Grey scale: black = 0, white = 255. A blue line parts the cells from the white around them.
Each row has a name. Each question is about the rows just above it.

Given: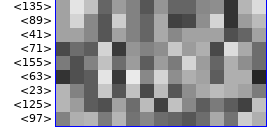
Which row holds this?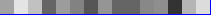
<135>
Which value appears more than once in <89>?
[212]
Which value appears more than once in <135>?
[101]
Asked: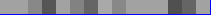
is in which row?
<41>

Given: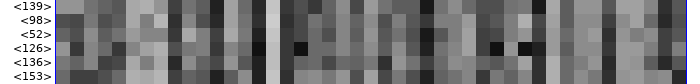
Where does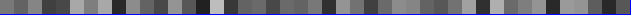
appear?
<136>
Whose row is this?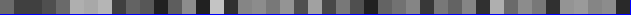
<153>
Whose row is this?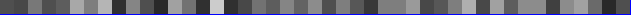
<98>
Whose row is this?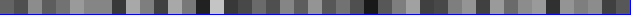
<52>

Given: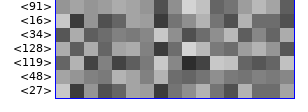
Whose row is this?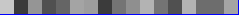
<27>
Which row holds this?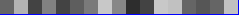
<119>

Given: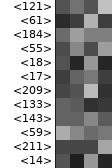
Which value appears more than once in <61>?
[62]
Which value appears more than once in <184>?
[127]
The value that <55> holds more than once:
[76]
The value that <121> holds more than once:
[83]
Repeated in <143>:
[99]
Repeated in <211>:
[70]

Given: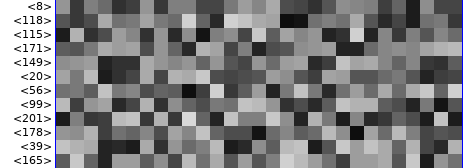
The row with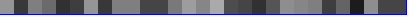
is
<8>
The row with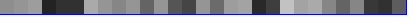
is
<149>
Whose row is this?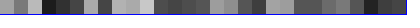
<20>

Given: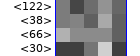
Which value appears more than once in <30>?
[63]
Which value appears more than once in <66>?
[139]
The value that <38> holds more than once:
[96]

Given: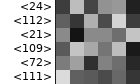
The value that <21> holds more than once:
[138]
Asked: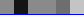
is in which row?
<21>
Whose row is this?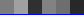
<72>

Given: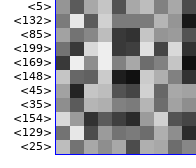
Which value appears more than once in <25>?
[168]
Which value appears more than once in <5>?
[168]
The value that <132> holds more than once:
[123]
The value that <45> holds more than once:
[162]
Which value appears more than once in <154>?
[155]

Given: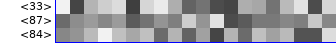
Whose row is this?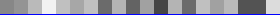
<84>
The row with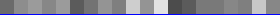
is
<87>

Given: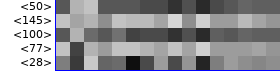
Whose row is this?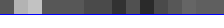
<50>
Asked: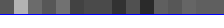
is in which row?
<100>
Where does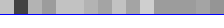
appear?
<77>
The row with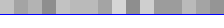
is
<145>

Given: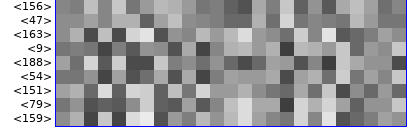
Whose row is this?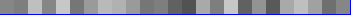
<156>
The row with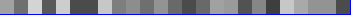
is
<188>
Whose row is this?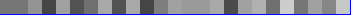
<54>

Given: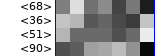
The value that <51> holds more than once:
[106]
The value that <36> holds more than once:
[196]

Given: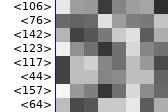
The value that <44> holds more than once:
[189]
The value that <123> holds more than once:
[113]
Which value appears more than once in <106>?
[158]
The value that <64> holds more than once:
[201]
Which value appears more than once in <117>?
[189]

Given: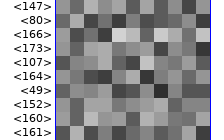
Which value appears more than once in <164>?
[149]
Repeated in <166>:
[113]

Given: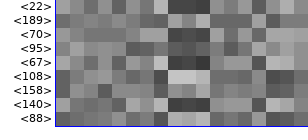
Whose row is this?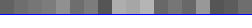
<88>
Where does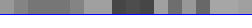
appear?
<70>
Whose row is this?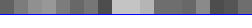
<108>
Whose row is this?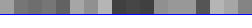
<140>

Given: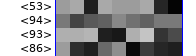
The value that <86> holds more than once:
[31]
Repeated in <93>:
[175]
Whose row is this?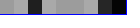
<53>

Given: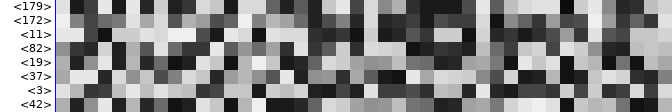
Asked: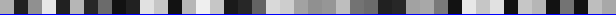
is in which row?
<19>
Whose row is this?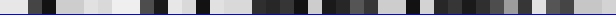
<11>
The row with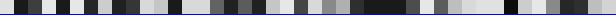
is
<179>
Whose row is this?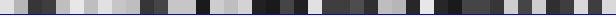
<3>

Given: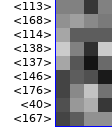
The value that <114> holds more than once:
[93]
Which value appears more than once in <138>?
[203]
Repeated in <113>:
[129]
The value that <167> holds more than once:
[145]

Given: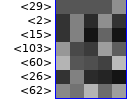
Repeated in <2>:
[51]
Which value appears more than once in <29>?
[86]
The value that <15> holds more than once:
[20]
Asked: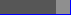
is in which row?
<29>
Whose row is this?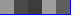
<103>

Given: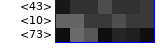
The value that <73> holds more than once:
[15]
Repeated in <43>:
[49]
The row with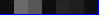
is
<73>
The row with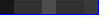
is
<43>

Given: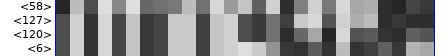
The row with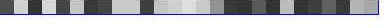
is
<6>
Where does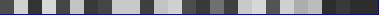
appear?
<127>

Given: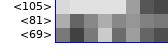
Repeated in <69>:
[121]
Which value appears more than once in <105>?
[225]

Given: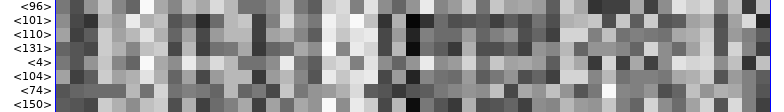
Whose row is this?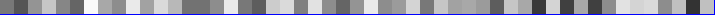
<4>
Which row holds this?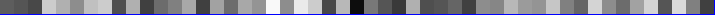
<150>

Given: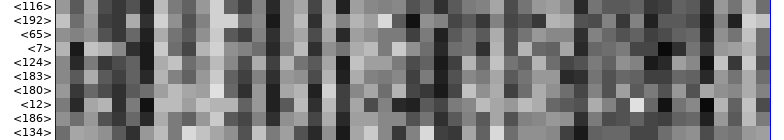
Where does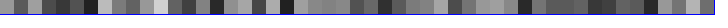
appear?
<116>
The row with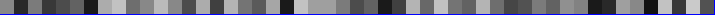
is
<124>

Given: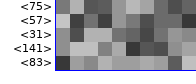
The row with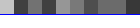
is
<57>
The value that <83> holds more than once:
[158]

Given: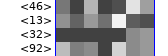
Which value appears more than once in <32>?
[65]
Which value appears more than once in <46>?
[65]
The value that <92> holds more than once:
[139]
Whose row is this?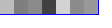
<92>

